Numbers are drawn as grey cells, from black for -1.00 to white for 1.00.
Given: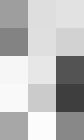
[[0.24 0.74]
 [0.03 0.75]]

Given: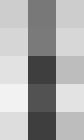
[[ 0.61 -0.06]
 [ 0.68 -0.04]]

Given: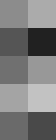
[[ 0.10  0.34]
 [-0.33 -0.74]]

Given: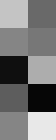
[[ 0.54 -0.18]
 [ 0.04 -0.07]]

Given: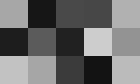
[[ 0.31 -0.83]
 [-0.77 -0.29]]

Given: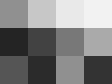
[[ 0.13  0.56]
 [-0.72 -0.48]]

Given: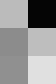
[[ 0.47 -0.96]
 [ 0.10  0.49]]
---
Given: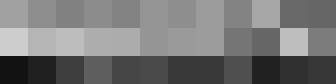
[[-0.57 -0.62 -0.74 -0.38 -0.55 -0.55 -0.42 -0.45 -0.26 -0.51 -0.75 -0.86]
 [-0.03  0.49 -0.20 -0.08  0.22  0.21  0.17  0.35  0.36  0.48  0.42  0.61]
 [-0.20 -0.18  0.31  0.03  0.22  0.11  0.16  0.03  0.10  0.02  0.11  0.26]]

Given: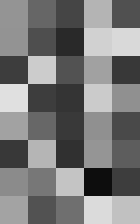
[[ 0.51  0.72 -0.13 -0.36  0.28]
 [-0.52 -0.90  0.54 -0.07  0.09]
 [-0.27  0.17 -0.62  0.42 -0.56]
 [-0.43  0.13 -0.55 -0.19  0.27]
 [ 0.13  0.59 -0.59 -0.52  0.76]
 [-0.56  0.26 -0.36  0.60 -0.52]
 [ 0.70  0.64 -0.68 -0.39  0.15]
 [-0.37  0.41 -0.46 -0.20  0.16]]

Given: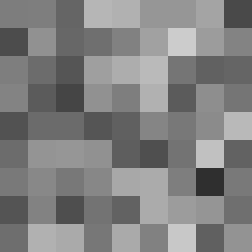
[[ 0.15 -0.25  0.57  0.01  0.33 -0.07  0.33  0.39 -0.14]
 [-0.13  0.17  0.22  0.34 -0.23 -0.10 -0.39  0.02 -0.34]
 [-0.05 -0.63 -0.01  0.34  0.32  0.06 -0.06  0.07 -0.05]
 [-0.23  0.51 -0.10 -0.38 -0.26  0.14  0.18  0.16 -0.15]
 [ 0.45  0.09 -0.06  0.04 -0.25 -0.33 -0.16 -0.16 -0.36]
 [-0.08  0.11 -0.29  0.39 -0.01  0.14 -0.46 -0.29  0.03]
 [-0.21 -0.24 -0.08  0.46  0.36  0.25 -0.33 -0.15 -0.01]
 [ 0.03  0.22  0.60  0.26  0.01 -0.13 -0.19  0.14 -0.40]
 [-0.43  0.29  0.18  0.18  0.39  0.43 -0.21 -0.01 -0.02]]

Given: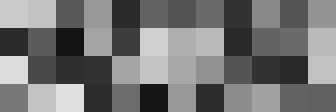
[[-0.25 -0.22  0.27  0.10 -0.65  0.19 -0.83 -0.15 -0.65  0.76  0.53 -0.06]
 [ 0.51 -0.68 -0.60 -0.35  0.14  0.32  0.53  0.29 -0.61 -0.63 -0.43  0.72]
 [ 0.46 -0.16 -0.22 -0.68  0.46  0.37  0.62 -0.52  0.29 -0.84 -0.29 -0.66]
 [ 0.16 -0.34  0.07 -0.60 -0.17 -0.35 -0.23 -0.66  0.19 -0.30  0.52  0.59]]

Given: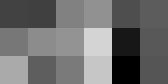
[[-0.33 -1.00  0.55 -0.04 -0.26  0.33]
 [-0.31 -0.82  0.66  0.15  0.10 -0.07]
 [-0.28 -0.39  0.14  0.01 -0.50 -0.48]]

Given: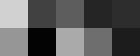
[[-0.78 -0.14  0.33 -0.98  0.18]
 [-0.65 -0.71 -0.27 -0.49  0.64]]

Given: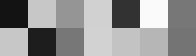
[[-0.09  0.43  0.53  0.65 -0.07 -0.77  0.56]
 [-0.07  0.96 -0.61  0.64  0.17  0.56 -0.85]]
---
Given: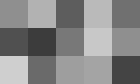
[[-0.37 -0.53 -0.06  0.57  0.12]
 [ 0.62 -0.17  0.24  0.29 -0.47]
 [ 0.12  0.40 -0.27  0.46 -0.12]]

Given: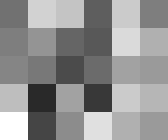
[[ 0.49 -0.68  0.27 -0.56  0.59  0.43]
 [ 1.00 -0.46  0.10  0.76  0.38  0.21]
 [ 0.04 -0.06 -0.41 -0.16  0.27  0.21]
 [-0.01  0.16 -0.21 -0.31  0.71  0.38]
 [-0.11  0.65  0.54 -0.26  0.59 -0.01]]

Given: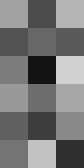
[[-0.03 -0.85  0.64]
 [-0.24 -0.53  0.08]
 [ 0.26 -0.41  0.41]
 [-0.35 -0.19 -0.30]
 [ 0.20 -0.14  0.31]
 [-0.09  0.52 -0.63]]

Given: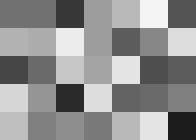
[[-0.45 -0.17  0.56  0.29  0.79 -0.39 -0.28]
 [-0.11 -0.11 -0.57  0.23  0.45  0.91 -0.34]
 [ 0.50  0.00  0.11 -0.05  0.45  0.79 -0.78]
 [ 0.68  0.17 -0.67  0.73 -0.22 -0.17  0.00]
 [ 0.40  0.35  0.85  0.23 -0.28  0.06  0.73]]

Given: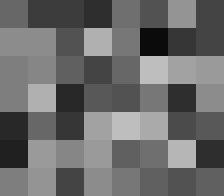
[[-0.19 -0.53 -0.53 -0.64 -0.13 -0.36  0.16 -0.47]
 [-0.69 -0.19 -0.58  0.27  0.49  0.33 -0.41 -0.31]
 [-0.01  0.05 -0.25 -0.47 -0.19  0.49  0.27  0.21]
 [ 0.10  0.10 -0.36  0.38 -0.07 -0.91 -0.58 -0.47]
 [-0.01  0.16 -0.47  0.10 -0.07 -0.25 -0.36 -0.25]
 [-0.75  0.21  0.05  0.21 -0.25 -0.13  0.43 -0.64]
 [-0.01  0.38 -0.69 -0.31 -0.36 -0.07 -0.64  0.10]]

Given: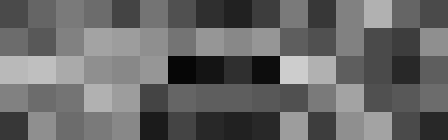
[[-0.15 -0.31  0.01  0.28  0.23  0.12 -0.09  0.18  0.07  0.18 -0.26 -0.37
   0.01 -0.42 -0.52  0.12]
 [-0.42 -0.21 -0.04 -0.15 -0.47 -0.09 -0.37 -0.63 -0.74 -0.52 -0.04 -0.57
   0.01  0.39 -0.21 -0.42]
 [ 0.01 -0.15 -0.09  0.39  0.23 -0.47 -0.21 -0.26 -0.26 -0.31 -0.37 -0.04
   0.28 -0.37 -0.31 -0.15]
 [-0.57  0.12 -0.15 -0.04  0.07 -0.79 -0.47 -0.69 -0.74 -0.69  0.23 -0.52
   0.12  0.28 -0.42 -0.69]
 [ 0.45  0.50  0.33  0.12  0.07  0.18 -0.95 -0.84 -0.63 -0.90  0.61  0.39
  -0.26 -0.42 -0.69 -0.26]]
